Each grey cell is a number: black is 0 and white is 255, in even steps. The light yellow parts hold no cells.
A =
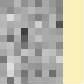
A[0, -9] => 149
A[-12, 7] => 149
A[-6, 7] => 168
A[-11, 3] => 171
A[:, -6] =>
[145, 171, 169, 175, 61, 89, 117, 195, 131, 164, 117, 137]
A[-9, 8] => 82
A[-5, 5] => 131
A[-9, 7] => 184
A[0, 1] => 150
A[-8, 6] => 170
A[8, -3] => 188
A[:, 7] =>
[149, 157, 183, 184, 161, 168, 168, 190, 171, 164, 111, 170]
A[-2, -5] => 165
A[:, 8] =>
[135, 129, 142, 82, 154, 170, 138, 163, 209, 168, 164, 178]
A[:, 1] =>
[150, 140, 219, 171, 156, 105, 192, 183, 201, 222, 212, 115]
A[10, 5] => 117
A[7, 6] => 195
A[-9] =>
[181, 171, 176, 175, 162, 206, 159, 184, 82]
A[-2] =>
[162, 212, 166, 117, 165, 117, 175, 111, 164]
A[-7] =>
[160, 105, 170, 89, 171, 192, 170, 168, 170]
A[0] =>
[149, 150, 181, 145, 164, 124, 168, 149, 135]
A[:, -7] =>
[181, 163, 187, 176, 191, 170, 151, 145, 193, 177, 166, 193]
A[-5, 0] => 167
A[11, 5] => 169
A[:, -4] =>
[124, 169, 130, 206, 165, 192, 149, 131, 167, 146, 117, 169]
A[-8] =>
[191, 156, 191, 61, 179, 165, 170, 161, 154]

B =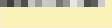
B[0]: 110
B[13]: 95
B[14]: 203
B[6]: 201
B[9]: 150

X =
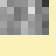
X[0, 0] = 197
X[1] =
[154, 174, 114, 134, 221, 123, 139]
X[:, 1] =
[133, 174, 146, 136, 129]
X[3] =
[162, 136, 149, 184, 150, 139, 94]
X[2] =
[149, 146, 119, 137, 164, 135, 119]
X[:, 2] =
[143, 114, 119, 149, 137]

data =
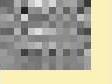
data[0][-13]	101
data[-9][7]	103
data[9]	[146, 141, 137, 120, 126, 119, 145, 118, 145, 124, 134, 131, 157]
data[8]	[150, 150, 133, 138, 120, 119, 132, 126, 142, 133, 131, 143, 157]
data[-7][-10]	111
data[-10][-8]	232
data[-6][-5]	152
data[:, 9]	[162, 100, 157, 124, 141, 141, 157, 100, 133, 124]
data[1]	[131, 111, 151, 37, 145, 138, 178, 103, 158, 100, 146, 76, 142]
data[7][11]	100
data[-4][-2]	143
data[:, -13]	[101, 131, 158, 142, 104, 146, 123, 154, 150, 146]
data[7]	[154, 137, 133, 65, 107, 91, 150, 71, 152, 100, 131, 100, 179]
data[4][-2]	94
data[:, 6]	[178, 178, 104, 150, 187, 132, 150, 150, 132, 145]
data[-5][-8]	128
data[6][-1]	104
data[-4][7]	181
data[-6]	[104, 98, 179, 92, 197, 222, 187, 181, 152, 141, 164, 94, 73]
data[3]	[142, 137, 140, 111, 126, 128, 150, 118, 146, 124, 134, 119, 149]
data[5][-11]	133
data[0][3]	129
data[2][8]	130
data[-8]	[158, 171, 119, 212, 113, 110, 104, 150, 130, 157, 124, 192, 164]
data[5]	[146, 150, 133, 157, 133, 128, 132, 142, 140, 141, 134, 149, 142]

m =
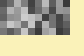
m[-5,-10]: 81
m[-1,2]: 120
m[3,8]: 72
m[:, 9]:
[58, 146, 118, 95, 79]
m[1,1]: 179
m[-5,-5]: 115
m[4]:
[119, 92, 120, 198, 104, 59, 160, 178, 59, 79]
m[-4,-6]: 75
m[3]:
[142, 199, 177, 118, 198, 78, 177, 115, 72, 95]
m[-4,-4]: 149
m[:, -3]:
[94, 74, 114, 115, 178]
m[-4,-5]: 107
